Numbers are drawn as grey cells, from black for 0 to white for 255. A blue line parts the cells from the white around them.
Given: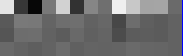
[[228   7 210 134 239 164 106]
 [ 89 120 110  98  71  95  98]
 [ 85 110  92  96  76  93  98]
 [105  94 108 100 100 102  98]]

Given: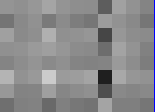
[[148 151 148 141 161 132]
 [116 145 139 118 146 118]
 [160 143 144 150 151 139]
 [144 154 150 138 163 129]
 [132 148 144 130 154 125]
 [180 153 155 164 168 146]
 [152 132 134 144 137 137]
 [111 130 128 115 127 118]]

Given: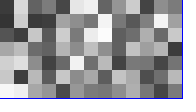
[[ 59  98  71 240 149  68 123]
 [ 52  58 163 119 120 128 161]
 [ 84 199 205 236  95 175 201]
 [167 108 180 191  96 159  60]
 [208 141 105 111  67 118 116]
 [200 185 199 168 195  78 185]
 [247 167  74 123 142 119 123]]

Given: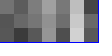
[[115 125 120  69]
 [ 85 118 110 105]
 [ 87  88  78  89]]

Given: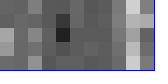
[[100 126  88  87 122 127]
 [ 96 101  55  89 125 171]
 [166 134  33  91 119  98]
 [153 113  82  98 111 108]
 [107 145  95  89 106 122]]

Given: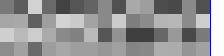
[[121 210  67  99  80 158  73  80]
 [166  95 211 163 203 139 183 205]
 [207 205 138 185 146  63 153 122]
 [140 105 167 158 160 136 172 161]]
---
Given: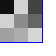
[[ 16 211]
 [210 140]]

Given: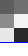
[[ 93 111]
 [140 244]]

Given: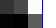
[[52 72]
 [ 4  1]]

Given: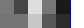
[[120  69]
 [116 116]]

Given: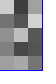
[[205  63]
 [115  84]]

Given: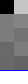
[[  0 197]
 [125 132]]

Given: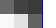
[[104  66]
 [249 226]]

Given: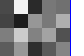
[[ 73 243]
 [ 67  29]]

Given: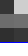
[[ 53 206]
 [108 111]]
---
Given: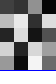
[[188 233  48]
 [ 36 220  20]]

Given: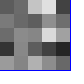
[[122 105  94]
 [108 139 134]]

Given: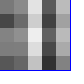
[[ 71 107 206]
 [131 144 238]]

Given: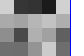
[[170 163 182]
 [142  73 176]]

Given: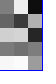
[[100  59 177]
 [208 212  38]]

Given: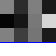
[[  5  22 120]
 [129  62 117]]

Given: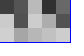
[[203  81 205]
 [208 166 183]]

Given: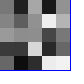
[[132  94 145]
 [154 141 142]]

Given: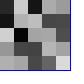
[[ 20 178 189]
 [208   5 164]]
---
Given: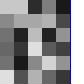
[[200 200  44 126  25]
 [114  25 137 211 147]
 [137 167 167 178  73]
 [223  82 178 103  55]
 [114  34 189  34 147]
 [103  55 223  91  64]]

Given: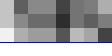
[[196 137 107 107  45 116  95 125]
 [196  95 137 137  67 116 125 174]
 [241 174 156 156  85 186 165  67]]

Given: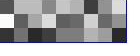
[[ 52 114  41  62 125 125 179 157  41]
 [251  95 167 219  95 105 208 105 146]
 [ 84 188 188 136 197 179  62 146 219]]

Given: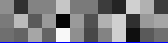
[[122 187  90 154   5 154  81 177 208  48 154 166]
 [143  48 131 131 198 122 122  60  36 208 177  60]
 [111 100 166 100 248 143  72 131 208  15  90 111]]

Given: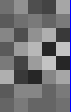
[[175  57  38 134 166]
 [112 145  78  67 166]
 [101 122 101 101 112]
 [ 90 112 122 101 122]
 [ 90 134 134 101 122]
 [134  78 145 175  57]
 [122  67 156 195  38]
 [ 90 156 184  38 195]]

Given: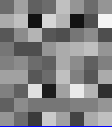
[[171 192  18 214 180  18  78 244]
 [149 108  58 202 161  67 171 192]
 [118  78  78 149 171 180 192 149]
 [161 161  87 108 192 128  87 171]
 [108 161  96 108 192 149 108 149]
 [128 140 108  96 171 140  96 128]
 [ 96 140 118 118 118 128 128 149]
 [ 87 140 180  87  78 118 140  78]
 [128  96 224  28 161 234 180  47]]

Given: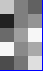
[[199 127  97]
 [ 33 127 148]
 [247 138 169]
 [ 76 118 223]
 [106 159 247]]

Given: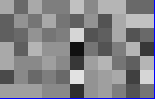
[[ 74 137 105 126 105 226 147 159 169  64 214]
 [ 95 147 117 169 117  95 147  83 169 193 193]
 [169 137 137 159 137  55 159 181 117  95 181]
 [ 95 105 147 117 126 214  83  95 169  83 105]
 [159 159 159 137 137  46 147 159 126  83 117]
 [169 105 169 126 126 193 137 181 181 105 105]
 [169  95 181 147 147  17 117  83 126 181  55]]

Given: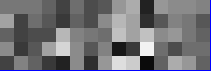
[[ 98  66  76  76 183 130 119 110 193 162 193 139 151 119  98]
 [139  57  87 162 213 139  87 130  23  57 242 110  76 110 110]
 [ 66 130  98  57  34 139  46 151 222 204  11  98 172 151  98]
 [162  66 110  87  57  98  76 139 183 162  46  87 130 119  87]
 [119 119 119  98  66 110  76  87 151 172  34 151 139 139 130]]
